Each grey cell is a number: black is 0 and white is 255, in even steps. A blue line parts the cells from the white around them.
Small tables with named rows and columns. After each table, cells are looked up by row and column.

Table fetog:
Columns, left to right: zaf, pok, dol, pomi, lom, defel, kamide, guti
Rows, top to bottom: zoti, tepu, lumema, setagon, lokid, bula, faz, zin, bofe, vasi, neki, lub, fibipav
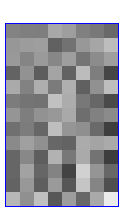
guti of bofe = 170
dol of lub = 94
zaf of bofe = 138
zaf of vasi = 102
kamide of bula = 103
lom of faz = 169
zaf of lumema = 153

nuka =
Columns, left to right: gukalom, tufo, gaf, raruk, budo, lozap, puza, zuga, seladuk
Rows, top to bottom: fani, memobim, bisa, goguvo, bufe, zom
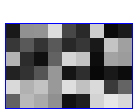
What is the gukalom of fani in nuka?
25
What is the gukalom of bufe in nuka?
217
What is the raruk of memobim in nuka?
89
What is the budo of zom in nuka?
17
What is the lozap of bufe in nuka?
193
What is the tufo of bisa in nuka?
44
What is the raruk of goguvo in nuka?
151
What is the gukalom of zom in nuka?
98
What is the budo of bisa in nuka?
213
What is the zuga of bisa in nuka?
163
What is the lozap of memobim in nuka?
55
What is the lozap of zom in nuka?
31
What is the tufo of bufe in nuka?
177
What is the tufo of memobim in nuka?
89

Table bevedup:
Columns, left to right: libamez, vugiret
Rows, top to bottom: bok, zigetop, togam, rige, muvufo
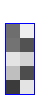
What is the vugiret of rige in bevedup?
77
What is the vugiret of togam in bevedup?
211
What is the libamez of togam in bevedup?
228
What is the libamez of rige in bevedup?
191
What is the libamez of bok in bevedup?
110
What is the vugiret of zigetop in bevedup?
82
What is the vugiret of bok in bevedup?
239
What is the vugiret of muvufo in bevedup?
228
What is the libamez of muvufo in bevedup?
59
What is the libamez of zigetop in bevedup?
115

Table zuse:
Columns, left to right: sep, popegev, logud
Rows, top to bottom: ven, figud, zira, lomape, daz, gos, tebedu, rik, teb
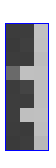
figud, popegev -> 63
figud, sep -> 58
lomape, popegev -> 192
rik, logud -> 190
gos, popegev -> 61
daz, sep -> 60
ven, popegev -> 61
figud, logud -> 192
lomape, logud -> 191
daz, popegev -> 68
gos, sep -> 61
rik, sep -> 60
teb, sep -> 58
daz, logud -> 190
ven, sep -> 60
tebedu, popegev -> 191
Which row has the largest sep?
lomape

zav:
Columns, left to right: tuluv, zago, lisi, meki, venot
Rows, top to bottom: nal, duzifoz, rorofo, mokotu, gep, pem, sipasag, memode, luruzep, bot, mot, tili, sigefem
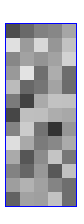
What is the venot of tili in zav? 110
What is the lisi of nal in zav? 129
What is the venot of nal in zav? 166
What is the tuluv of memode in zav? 131
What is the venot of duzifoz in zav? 194
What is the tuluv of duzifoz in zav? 224
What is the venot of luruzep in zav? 171
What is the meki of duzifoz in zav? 150
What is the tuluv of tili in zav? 158
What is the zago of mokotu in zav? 227
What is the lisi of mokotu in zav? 111
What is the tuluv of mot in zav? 130
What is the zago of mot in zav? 102
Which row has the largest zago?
mokotu

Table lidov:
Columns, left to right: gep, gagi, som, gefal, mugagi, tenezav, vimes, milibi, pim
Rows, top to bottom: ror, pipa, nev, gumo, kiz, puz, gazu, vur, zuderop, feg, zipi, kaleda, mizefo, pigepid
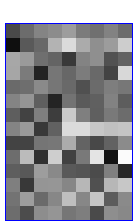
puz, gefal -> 36
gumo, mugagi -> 103
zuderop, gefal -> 119
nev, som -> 111
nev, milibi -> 81
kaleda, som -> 149
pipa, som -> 104
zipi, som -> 157
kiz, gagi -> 110
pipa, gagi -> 89
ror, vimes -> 112
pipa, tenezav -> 171
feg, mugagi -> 65
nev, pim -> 98
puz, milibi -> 130
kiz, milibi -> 126
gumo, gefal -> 118
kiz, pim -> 119
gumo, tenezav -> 124
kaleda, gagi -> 56

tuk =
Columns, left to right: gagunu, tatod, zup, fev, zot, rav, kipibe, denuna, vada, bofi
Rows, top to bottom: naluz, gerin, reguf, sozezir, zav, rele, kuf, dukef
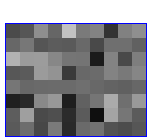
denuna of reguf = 131
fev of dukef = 122
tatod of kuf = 159
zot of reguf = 117
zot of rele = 30
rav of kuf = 91
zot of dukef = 41
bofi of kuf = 91
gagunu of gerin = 103
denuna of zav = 99

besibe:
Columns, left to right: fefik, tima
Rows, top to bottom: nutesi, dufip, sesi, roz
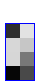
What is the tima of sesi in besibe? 120
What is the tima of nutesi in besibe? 226
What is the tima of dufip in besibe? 198
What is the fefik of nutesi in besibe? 46
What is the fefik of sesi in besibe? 214
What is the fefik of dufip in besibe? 215
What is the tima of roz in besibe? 73
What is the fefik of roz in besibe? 6

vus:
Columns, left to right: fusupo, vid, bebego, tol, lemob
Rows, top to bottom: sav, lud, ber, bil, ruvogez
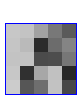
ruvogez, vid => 86
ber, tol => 77
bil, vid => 48
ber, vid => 195
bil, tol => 193
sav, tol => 120
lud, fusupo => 197
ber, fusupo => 195
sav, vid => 195
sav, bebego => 162
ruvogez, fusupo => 204
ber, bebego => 75
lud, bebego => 43
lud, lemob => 132
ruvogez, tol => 194
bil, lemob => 39
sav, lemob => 90
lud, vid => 186
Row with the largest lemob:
lud

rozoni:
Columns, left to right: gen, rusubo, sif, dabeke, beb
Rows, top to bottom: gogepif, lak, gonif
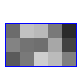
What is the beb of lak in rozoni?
66
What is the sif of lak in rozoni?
111
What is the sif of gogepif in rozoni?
185
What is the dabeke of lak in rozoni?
167
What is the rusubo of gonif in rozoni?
121
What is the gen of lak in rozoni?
131
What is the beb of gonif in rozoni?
127

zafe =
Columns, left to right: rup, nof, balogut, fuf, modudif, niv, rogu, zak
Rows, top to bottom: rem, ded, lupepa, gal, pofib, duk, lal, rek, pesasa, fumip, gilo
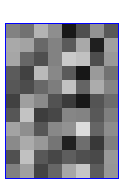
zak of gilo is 150
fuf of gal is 136
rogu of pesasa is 56
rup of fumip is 80
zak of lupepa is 153
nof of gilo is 160
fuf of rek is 136
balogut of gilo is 67
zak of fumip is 152

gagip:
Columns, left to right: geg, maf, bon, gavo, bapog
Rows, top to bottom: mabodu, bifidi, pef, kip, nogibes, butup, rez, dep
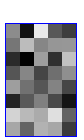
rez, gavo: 223
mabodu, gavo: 88
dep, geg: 167
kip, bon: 69
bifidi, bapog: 151
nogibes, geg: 158
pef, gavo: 48
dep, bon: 178
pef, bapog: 193
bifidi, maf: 188
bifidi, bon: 134
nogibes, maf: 113
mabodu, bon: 233
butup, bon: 128
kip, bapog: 143
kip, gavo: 111
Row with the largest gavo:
rez

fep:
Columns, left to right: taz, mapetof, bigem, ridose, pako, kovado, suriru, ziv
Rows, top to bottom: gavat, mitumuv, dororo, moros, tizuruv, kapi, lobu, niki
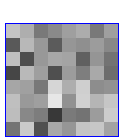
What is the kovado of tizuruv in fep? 207
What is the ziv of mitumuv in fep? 136
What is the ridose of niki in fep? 168
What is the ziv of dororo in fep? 115
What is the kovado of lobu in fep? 115
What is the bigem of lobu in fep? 125
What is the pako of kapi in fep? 145
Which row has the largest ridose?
kapi

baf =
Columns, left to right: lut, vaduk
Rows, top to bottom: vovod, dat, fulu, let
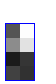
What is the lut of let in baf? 65
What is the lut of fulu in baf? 27
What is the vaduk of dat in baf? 226
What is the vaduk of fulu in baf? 53
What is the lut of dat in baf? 140
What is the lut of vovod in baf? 84
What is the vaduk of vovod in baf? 253
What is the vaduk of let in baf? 49

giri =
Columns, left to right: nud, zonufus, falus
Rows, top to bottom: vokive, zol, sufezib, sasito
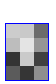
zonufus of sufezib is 202
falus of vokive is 107
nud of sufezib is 52
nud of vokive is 204
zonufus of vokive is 201
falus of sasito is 143
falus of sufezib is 64

